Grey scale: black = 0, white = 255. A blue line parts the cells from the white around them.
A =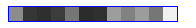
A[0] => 140
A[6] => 48
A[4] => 118
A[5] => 44

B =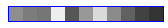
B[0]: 142
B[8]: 97
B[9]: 66
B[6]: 218

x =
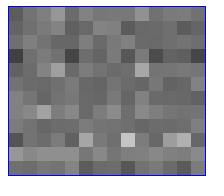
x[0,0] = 92
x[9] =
[84, 115, 108, 123, 97, 166, 121, 111, 197, 124, 104, 157, 176, 103]
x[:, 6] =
[119, 131, 106, 100, 114, 101, 103, 124, 116, 121, 136, 107]
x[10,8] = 127
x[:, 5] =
[130, 105, 126, 109, 124, 104, 105, 105, 123, 166, 119, 92]
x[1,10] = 106
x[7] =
[129, 136, 162, 125, 136, 105, 124, 139, 110, 137, 126, 117, 114, 116]
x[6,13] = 98
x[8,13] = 127
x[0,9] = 145
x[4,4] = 106
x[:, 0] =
[92, 100, 111, 64, 98, 114, 129, 129, 123, 84, 151, 112]
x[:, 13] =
[113, 101, 110, 70, 117, 130, 98, 116, 127, 103, 138, 124]
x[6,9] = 129
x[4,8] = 110
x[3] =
[64, 111, 123, 113, 69, 109, 100, 122, 87, 122, 76, 99, 95, 70]
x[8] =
[123, 114, 103, 108, 109, 123, 116, 114, 111, 103, 108, 107, 110, 127]
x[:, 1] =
[115, 112, 127, 111, 108, 107, 117, 136, 114, 115, 136, 109]
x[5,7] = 116
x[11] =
[112, 109, 119, 115, 132, 92, 107, 109, 87, 114, 122, 107, 91, 124]
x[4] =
[98, 108, 131, 159, 106, 124, 114, 107, 110, 167, 116, 117, 120, 117]
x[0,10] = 113

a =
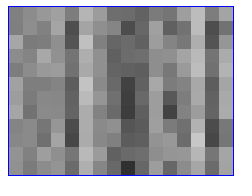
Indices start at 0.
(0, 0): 128
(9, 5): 171
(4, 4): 113
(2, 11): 132
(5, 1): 126
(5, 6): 138
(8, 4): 76
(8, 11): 123
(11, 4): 107
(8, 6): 138
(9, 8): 92
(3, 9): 111
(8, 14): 76
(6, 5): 186
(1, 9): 103
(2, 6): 128
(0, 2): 152
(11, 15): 163
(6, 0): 157
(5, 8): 66
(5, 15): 165
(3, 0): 140
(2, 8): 107
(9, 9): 95
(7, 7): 106
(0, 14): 125
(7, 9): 95
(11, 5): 175
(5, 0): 161
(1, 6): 143
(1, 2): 129
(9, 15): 118
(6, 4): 98
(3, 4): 116
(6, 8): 63
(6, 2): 136
